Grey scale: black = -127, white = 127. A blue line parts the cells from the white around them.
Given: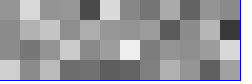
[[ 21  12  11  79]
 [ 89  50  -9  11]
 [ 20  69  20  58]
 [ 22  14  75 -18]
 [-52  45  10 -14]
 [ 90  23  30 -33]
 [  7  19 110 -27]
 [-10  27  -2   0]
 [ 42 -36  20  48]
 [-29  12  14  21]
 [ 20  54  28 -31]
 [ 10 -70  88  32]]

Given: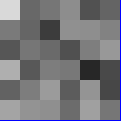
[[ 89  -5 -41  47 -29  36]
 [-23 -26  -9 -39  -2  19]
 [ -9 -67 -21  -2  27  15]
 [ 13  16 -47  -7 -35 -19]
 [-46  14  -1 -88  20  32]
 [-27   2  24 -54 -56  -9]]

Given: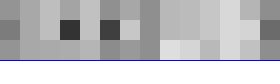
[[ 20  -3  20]
 [ 40  40  40]
 [ 62  62  42]
 [ 36 -76  44]
 [ 65  65  53]
 [ 16 -64  12]
 [ 39  71  25]
 [ 15  15  15]
 [ 56  56  94]
 [ 59  59  85]
 [ 70  70  57]
 [ 88  88  88]
 [ 53  84  65]
 [ 14 -20  14]]

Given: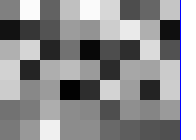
[[   0 -109   48   82   76  -13   -6]
 [ 123  -73   85  -91    8   -4   24]
 [ -29  -44  -91   46   27   45  112]
 [  64   28  -13   60 -125   12   12]
 [ 122   19 -119   27  -82    7   13]
 [  87   77  -50  -84   83  -49  -22]
 [ -50  106  -81   39   30   15  -33]
 [ -25   47   91   35  -92    5  -43]
 [  69 -112  -46   75   77   26  -47]]

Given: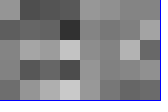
[[ 21 -33   4   2 -17]
 [-49 -25  37 -40  21]
 [-43 -28  28 -25  47]
 [-39 -78  67 -51  73]
 [ 23   4  13  21  24]
 [ 16  -7   3   1  -8]
 [  4   0  51   6 -25]
 [  4  35 -23  16 -20]]

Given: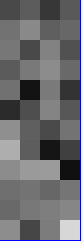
[[ -54  -13   -8  -36  -14  -84   15   46   12  -16  -22   13]
 [ -35    9  -54   -6 -108  -49  -32  -34   26  -12   -7  -57]
 [ -72  -32    2   12   -5    4  -53 -106   27  -24   -1   -3]
 [ -38  -24  -46  -22  -76  -40  -12  -63 -111  -10    6   87]]

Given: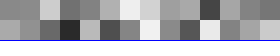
[[  9  42]
 [ 11  17]
 [ 77 -22]
 [-14 -85]
 [  2  58]
 [ 49 -48]
 [110   5]
 [ 82 113]
 [ 31  10]
 [ 41 -41]
 [-58 106]
 [ 38   3]
 [  3  37]
 [ -9  75]]

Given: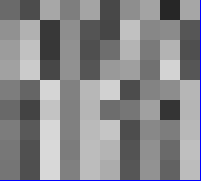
[[-21  17  28  33  -2 -22  -3  -8 -10]
 [-51  49  65  75 -26 -60 -38 -47 -48]
 [ 39 -71 -72 -56  85  67  87  89  88]
 [ -1  14  17  17   1   0   0  -3   0]
 [ 36 -43 -48 -42  55  53  58  60  60]
 [-55 -57 -17  25  81 -18  69  52  44]
 [ 14  65  52  31 -51  -9 -50 -44 -41]
 [ 35   7  -5 -14   3  32   8  16  18]
 [-89  11  51  83  13 -75  -2 -21 -29]
 [ 38 -41 -48 -41  54  53  56  63  60]]

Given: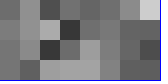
[[-18  -3 -10 -10]
 [ 16  17  10 -31]
 [-48  43 -71  30]
 [-14 -72 -19  35]
 [-26 -16  29  35]
 [-16  -7  -2   2]
 [ 11 -27 -25 -32]
 [ 77 -28 -50 -33]]
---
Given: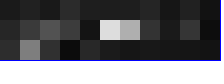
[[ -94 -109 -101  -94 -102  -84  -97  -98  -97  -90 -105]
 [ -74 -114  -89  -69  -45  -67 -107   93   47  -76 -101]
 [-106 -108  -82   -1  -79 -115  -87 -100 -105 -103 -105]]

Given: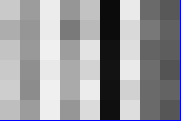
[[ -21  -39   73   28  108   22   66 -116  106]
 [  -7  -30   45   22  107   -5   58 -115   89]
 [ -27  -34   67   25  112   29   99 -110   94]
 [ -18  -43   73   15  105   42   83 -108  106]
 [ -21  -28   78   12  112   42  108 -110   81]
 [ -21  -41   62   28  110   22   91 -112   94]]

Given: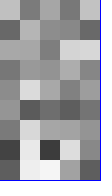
[[ -7  66  64  -4  38]
 [  8 -22 -23  53  13]
 [ 84  87  40  39  -1]
 [ 45   6  -8  25  19]
 [  1  29  12  91  40]
 [-33 -11  21 -36 -17]
 [ 35  20  -5  88  38]
 [ 93   8 -60 105 -67]
 [ 34 -33 -33 110 117]]

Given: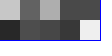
[[-54 -53  71 -29  46]
 [-71 111 -87 -50 -56]]

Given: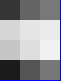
[[ -27   -7  -74]
 [ 102  106   87]
 [  94  113   70]
 [ -43   -8 -100]]

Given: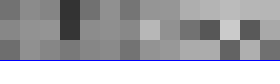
[[ 54  54 -13  11   5 -76 -14  16 -10  21  22  46  52  59]
 [-38  41   7  18  20 -74  12  15   8  55  17 -13 -40  75]
 [ 47 -15 -17  16   6  -6   6  10 -12  19  24  43  44 -28]]

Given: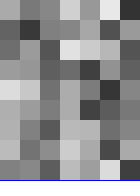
[[104 -76  42  -6   7  80  24]
 [-46  26 -28 -70   0   6  39]
 [ 55 -43 -17  27 -42  97  75]
 [ 18 -31  28  22 -32 -19 -63]
 [-73   6  92  71 -14  44  -3]
 [-35  -7  47  28  -2  44 -61]
 [-16   5  49   1 -38  57  54]
 [-54  42  59 -12  13  76  42]
 [ 91 -64   1   8 -34  59  30]]

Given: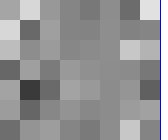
[[-19  97  37  87  24   5  -7  13]
 [  2   5  87 -22  31   4   3  14]
 [ 71  51  61  13  27   7  11  14]
 [ 11  -7 -24  31  -4  25  16  13]
 [ 21 -31  35 -69 -21  35  25  12]
 [ 28  33  28 -25   7  19   8  12]
 [ 71   4 -17  20  29   5  -5  13]]

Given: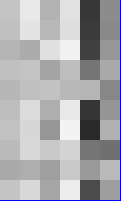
[[-72  12  68 105  50  97]
 [-68   9  64 100  56  94]
 [-62  23  52  44  96 113]
 [-10  41  63  67  36  62]
 [ 54   7  55  64  66  56]
 [-74  21  62  91  46 105]
 [-85  49  66  87  22 115]
 [-10 -15  59  88  73  83]
 [ 26  58  42  46  31  73]
 [-52  30  68  88  37 108]]
